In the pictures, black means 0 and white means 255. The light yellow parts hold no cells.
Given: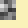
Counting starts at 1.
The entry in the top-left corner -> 160
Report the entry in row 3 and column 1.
175
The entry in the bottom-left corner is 97
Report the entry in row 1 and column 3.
112
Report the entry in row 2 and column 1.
223
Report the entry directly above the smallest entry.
112
